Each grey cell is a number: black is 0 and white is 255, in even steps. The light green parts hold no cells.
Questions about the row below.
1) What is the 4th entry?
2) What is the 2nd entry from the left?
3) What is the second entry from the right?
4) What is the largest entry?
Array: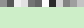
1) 225
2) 87
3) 159
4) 252

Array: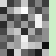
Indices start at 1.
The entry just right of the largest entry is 129
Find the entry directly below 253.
59
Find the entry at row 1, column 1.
214
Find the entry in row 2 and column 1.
43
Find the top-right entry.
59
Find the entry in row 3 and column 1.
143
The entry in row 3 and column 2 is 59
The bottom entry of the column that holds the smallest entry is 187
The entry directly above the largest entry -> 199
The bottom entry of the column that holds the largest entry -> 101
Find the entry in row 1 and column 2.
59
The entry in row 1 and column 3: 101
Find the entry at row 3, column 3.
101

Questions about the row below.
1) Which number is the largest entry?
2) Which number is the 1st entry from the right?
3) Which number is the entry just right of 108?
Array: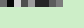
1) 210
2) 124
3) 8

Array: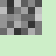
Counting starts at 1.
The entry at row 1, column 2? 52
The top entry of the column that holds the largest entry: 78
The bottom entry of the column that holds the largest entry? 122
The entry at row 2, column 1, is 189
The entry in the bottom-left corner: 106

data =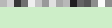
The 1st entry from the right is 141
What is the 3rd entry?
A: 56
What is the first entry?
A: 184

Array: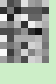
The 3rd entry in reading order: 102
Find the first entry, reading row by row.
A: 198
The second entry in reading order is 75
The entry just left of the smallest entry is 48
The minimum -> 17
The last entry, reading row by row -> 117
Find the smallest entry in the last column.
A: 61
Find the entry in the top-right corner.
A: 198
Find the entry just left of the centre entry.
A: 102
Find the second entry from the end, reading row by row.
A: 198
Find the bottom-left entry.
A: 158
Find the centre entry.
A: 146
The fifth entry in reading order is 158
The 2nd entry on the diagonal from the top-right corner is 90

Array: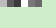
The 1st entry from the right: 104
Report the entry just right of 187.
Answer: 91
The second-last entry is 120

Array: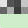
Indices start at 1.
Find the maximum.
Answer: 227
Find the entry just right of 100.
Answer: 172
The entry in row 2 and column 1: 100

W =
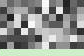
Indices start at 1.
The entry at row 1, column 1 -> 159
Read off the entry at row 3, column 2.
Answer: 34
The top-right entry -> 75
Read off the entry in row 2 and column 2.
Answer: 144
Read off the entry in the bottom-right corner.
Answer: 75
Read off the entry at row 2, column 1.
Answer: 62
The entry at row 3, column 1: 119
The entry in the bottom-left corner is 48
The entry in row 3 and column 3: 219
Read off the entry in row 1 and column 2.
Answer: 104
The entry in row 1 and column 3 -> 132

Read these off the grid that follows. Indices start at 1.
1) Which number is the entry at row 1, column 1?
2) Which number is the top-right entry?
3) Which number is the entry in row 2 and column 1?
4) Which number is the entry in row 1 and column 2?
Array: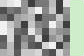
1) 214
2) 228
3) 79
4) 228

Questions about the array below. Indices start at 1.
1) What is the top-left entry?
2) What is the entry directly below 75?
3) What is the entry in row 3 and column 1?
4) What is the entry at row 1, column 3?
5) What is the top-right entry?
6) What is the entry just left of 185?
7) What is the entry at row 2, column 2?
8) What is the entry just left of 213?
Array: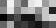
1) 113
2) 48
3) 4
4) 156
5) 198
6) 129
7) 228
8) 198

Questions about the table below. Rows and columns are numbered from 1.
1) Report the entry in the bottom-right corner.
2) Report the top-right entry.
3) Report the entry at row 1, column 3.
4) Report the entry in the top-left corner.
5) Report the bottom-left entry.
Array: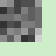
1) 210
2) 153
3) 67
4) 153
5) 138
